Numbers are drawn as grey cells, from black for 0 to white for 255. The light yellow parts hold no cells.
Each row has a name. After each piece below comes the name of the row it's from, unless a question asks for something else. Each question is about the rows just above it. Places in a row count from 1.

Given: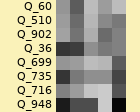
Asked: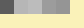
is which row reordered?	Q_699
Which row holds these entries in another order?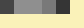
Q_735
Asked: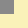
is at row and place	Q_510, 4

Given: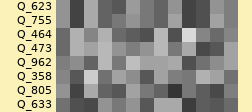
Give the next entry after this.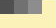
[162]
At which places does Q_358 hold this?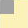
5 8 12
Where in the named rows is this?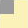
Q_623, 6

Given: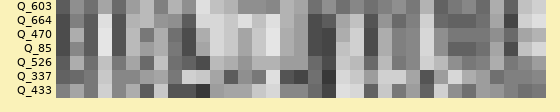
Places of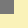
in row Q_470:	7 29 30 31
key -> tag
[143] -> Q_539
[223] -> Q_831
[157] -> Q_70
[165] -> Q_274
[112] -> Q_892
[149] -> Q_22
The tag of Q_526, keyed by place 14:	Q_22
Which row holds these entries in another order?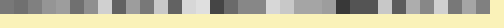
Q_433
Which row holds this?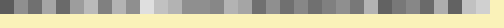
Q_603
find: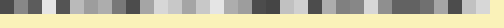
Q_85
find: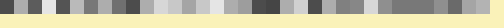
Q_470
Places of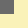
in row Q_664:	25 28

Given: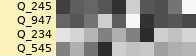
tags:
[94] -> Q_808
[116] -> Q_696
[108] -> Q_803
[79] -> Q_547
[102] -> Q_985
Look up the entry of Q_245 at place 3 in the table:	Q_985
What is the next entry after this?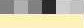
[213]
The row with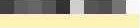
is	Q_245
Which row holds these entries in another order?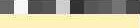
Q_947

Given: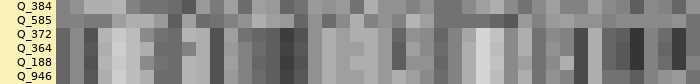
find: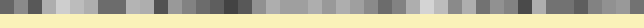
Q_946
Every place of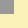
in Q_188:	24
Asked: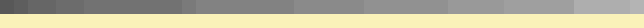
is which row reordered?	Q_384
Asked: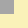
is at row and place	Q_372, 30

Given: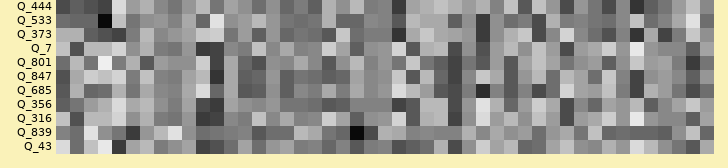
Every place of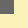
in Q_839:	21 40 42 43 47
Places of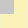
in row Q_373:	11 21 27 34 46
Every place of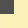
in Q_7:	2 31
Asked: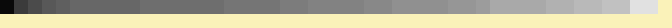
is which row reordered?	Q_533
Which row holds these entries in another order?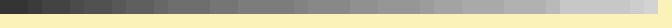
Q_373

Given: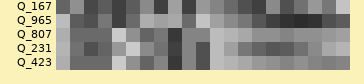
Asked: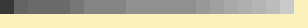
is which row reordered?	Q_807
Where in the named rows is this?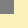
Q_423, 20
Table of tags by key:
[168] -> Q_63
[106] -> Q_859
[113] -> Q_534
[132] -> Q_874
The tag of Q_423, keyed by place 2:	Q_859
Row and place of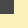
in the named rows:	Q_167, 3
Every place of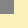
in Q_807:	10 11 17

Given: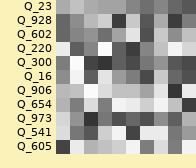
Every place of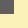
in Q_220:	2 5
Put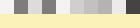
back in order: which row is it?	Q_605
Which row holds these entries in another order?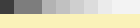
Q_654

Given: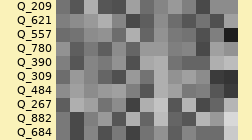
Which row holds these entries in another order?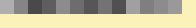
Q_621
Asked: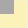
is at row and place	Q_390, 7
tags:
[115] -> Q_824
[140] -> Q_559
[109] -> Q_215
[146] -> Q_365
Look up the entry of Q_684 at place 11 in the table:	Q_215

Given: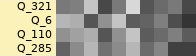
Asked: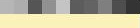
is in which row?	Q_6
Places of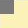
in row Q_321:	1 5 9
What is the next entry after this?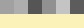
[107]

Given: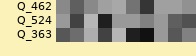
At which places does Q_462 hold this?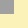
4 8 9
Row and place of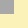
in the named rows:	Q_462, 5
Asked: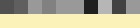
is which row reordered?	Q_524
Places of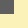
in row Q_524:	9
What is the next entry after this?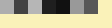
[129]
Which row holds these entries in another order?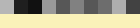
Q_363
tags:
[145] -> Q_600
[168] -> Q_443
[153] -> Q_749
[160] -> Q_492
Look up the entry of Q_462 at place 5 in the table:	Q_443

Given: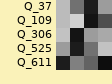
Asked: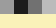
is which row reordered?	Q_37
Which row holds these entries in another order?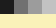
Q_525
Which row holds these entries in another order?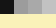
Q_306
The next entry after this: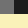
[156]
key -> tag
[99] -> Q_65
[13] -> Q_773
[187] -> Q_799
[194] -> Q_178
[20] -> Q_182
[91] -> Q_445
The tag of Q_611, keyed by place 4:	Q_773

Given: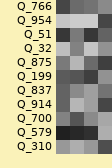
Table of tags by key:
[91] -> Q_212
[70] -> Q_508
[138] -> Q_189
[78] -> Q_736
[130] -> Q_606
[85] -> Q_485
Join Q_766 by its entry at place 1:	Q_508
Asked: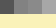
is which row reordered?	Q_700

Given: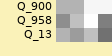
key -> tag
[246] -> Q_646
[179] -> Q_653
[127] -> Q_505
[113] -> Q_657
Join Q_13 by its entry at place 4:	Q_657
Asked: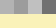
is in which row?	Q_13
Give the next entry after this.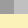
[113]
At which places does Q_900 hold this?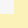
3 4
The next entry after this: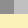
[254]

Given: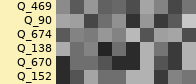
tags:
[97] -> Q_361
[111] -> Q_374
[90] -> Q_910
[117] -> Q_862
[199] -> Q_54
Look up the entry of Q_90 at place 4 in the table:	Q_374
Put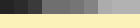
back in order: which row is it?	Q_138
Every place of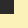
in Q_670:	1 5 6

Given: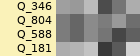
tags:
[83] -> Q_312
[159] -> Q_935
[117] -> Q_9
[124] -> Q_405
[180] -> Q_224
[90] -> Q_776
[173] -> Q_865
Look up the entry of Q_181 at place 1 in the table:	Q_865
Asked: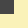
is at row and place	Q_588, 5

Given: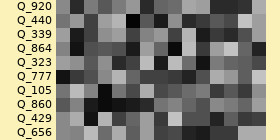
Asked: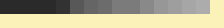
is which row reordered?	Q_920
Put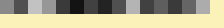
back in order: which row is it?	Q_777
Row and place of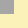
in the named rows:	Q_920, 10
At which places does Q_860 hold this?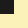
3 6
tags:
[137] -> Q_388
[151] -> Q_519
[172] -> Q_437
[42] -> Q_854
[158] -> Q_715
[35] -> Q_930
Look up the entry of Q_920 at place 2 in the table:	Q_854
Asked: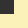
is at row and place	Q_920, 14

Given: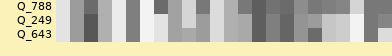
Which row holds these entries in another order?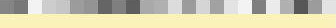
Q_249
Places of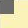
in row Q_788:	3 8 17
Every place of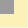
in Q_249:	2 11 19
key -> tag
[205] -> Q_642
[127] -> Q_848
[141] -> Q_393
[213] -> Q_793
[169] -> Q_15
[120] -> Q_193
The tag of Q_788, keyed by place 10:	Q_793

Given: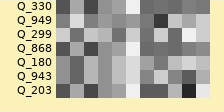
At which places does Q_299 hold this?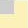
1 6 8 11
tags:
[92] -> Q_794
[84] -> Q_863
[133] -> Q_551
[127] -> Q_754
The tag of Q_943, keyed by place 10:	Q_794

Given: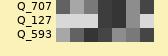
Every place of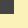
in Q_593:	4 7
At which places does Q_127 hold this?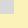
1 2 3 7
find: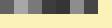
Q_707
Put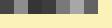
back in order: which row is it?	Q_707
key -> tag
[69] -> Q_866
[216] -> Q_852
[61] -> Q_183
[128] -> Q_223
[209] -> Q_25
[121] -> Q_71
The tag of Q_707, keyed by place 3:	Q_71

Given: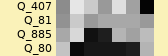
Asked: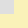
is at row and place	Q_407, 5
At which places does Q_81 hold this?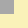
4 5 6
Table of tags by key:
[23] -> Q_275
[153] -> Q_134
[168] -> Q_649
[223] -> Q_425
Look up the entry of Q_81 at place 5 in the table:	Q_649
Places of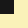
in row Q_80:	3 4 5

